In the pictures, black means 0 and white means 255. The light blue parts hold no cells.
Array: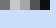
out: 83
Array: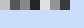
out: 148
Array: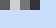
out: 117
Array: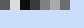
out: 170
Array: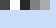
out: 128
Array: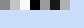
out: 24
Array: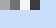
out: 245
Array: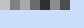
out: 140
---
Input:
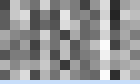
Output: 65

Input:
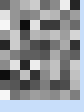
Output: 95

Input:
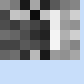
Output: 145

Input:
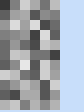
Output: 55

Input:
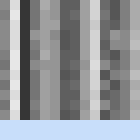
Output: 138

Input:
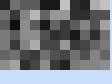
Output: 34

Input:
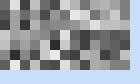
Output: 107

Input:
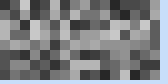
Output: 51

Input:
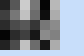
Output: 34
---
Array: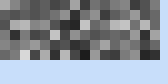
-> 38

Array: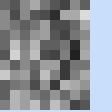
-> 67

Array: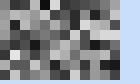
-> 130

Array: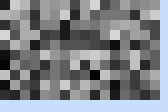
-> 47

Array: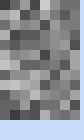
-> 112

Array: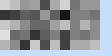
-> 170
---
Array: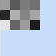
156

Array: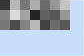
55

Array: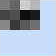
122

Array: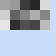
163

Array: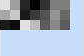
224

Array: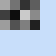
167

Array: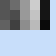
85

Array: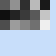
89

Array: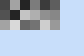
71
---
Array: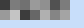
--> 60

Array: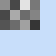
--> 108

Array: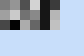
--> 114

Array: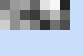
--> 78

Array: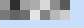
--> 110

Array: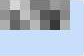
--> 193

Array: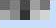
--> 50

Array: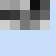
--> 112

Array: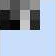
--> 179
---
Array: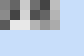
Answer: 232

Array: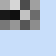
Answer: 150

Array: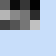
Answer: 84

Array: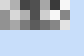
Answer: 167

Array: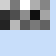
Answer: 184

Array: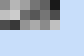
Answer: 56
